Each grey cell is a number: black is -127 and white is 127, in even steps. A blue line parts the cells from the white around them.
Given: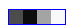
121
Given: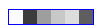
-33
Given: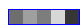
-73
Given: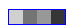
-73
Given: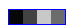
-19
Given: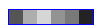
-92
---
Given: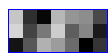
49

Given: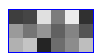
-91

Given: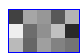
31

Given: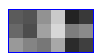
-8

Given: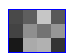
49

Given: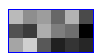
-39

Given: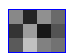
1

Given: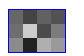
47

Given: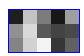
116
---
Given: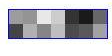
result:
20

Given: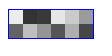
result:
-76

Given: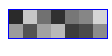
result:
71

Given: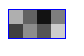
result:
-29

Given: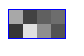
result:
-61

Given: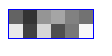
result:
-76

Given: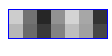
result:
-13

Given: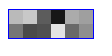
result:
72
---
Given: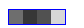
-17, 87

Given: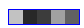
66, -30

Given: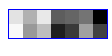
99, -61

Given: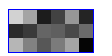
82, -122

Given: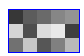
-72, 57

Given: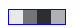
105, 49
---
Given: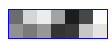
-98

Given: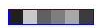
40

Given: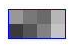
-69

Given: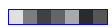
41

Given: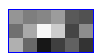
-38

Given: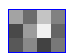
-54

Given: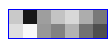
88

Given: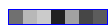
34
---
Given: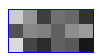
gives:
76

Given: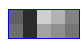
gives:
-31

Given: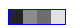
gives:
-91

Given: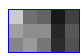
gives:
75

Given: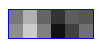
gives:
-7

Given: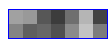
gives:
33

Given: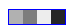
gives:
49
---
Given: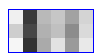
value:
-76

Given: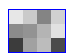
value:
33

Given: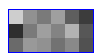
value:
25

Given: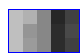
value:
27

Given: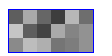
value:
61

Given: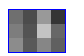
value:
-38

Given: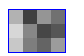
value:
-1

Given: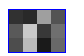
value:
58
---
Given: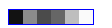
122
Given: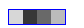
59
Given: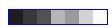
123
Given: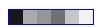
114
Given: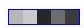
-68
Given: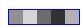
49
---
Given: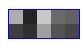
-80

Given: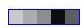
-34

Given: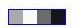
-20

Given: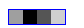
-42

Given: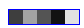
-65

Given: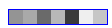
-21

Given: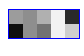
-85

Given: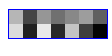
-95
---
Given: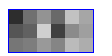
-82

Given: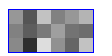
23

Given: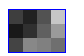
-65

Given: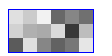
96

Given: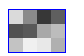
90

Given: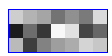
78

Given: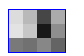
92

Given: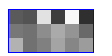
-37

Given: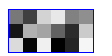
-7

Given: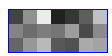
-60
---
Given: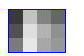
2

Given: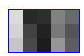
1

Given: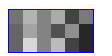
-60

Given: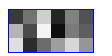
1

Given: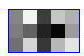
70

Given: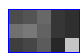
-73

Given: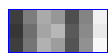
4

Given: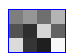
-16
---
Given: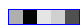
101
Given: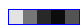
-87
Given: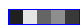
-26
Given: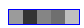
5
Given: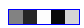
125
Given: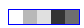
96
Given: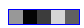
-67
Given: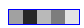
57
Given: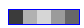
86
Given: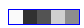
-44
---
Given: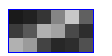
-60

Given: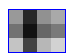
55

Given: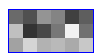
50

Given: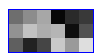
-58

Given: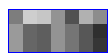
-33

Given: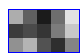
-45

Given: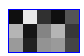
19
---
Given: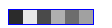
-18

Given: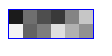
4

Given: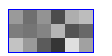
46

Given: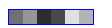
96

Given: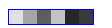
-89

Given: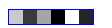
126
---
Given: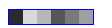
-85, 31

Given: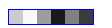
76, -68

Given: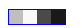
63, -102

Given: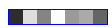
-82, -26

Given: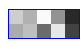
78, -61

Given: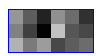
22, -19
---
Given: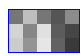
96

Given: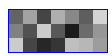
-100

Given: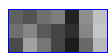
-81

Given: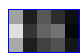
-28

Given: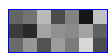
10

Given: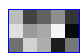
40

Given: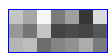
-52
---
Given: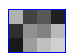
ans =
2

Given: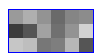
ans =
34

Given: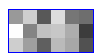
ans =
65

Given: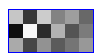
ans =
-84

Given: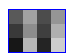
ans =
-64

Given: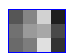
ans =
39

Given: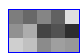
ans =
-59

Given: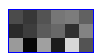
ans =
-36

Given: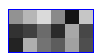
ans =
-20

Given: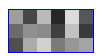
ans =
10
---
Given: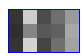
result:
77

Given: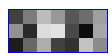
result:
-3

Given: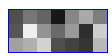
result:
-8

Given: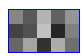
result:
-38

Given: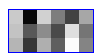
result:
-119

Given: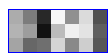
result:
-3
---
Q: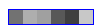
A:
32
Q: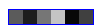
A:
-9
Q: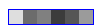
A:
0
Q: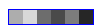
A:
-18
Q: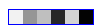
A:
63
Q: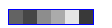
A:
13
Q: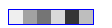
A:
-10
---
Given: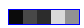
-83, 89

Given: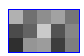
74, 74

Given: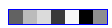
-70, 119

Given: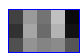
-20, 64

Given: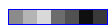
-19, 89

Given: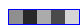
43, 85

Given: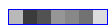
22, 92

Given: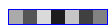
-98, 90
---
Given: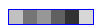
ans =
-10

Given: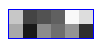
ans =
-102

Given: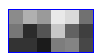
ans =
-76

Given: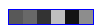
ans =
-23

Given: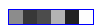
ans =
-71

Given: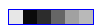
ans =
-117
